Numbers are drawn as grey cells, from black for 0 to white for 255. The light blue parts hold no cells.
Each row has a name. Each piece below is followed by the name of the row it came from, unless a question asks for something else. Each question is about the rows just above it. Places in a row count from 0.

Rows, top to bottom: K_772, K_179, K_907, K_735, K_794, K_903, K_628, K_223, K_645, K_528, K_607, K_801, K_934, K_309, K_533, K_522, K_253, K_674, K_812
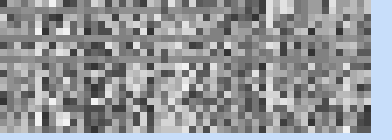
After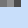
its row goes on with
[213  76 157 171 213 129 197 213 102 171 117 129 144 157 102 171 117 117
 144 185 117  90 171 197  90 157 117 157  76 144 157  90  63]
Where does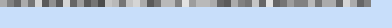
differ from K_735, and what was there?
35, [129]
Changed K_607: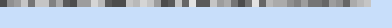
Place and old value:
47, [171]
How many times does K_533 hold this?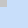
5
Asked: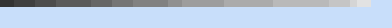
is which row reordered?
K_223
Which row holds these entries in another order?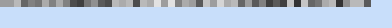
K_223
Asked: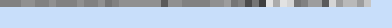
K_179

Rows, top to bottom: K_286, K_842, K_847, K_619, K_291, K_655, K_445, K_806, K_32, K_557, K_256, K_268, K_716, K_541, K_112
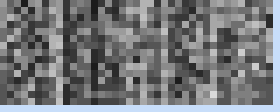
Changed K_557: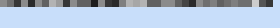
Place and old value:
21, [111]
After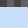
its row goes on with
[179  85 167  69  55 111 167 139 155  85 167]
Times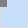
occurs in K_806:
6
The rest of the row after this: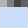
[ 42 111 179 179  42 127  69  97  69  55  97 127 167 155 155 111  97 111
 139  69  97 139  69 167 127 191  85  55  55 111 111  85 127 179]
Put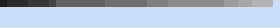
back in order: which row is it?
K_842
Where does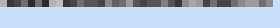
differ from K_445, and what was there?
15, [127]

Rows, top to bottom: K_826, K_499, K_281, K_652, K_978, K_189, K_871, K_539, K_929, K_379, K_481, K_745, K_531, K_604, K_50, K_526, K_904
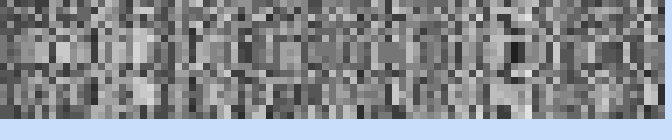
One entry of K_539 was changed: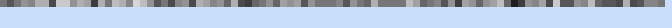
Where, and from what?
2, [102]
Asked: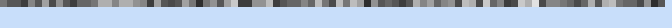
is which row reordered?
K_526
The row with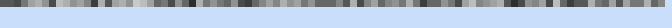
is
K_978

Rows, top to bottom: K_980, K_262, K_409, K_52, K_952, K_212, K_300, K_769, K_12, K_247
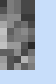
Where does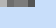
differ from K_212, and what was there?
4, [96]
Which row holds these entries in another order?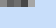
K_52
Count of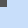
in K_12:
1

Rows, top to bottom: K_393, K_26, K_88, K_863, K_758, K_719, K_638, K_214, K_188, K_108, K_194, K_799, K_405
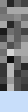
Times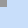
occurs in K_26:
0
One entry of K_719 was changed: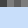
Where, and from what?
1, [140]
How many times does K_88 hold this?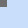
1
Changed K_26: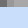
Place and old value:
1, [168]
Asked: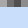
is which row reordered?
K_638

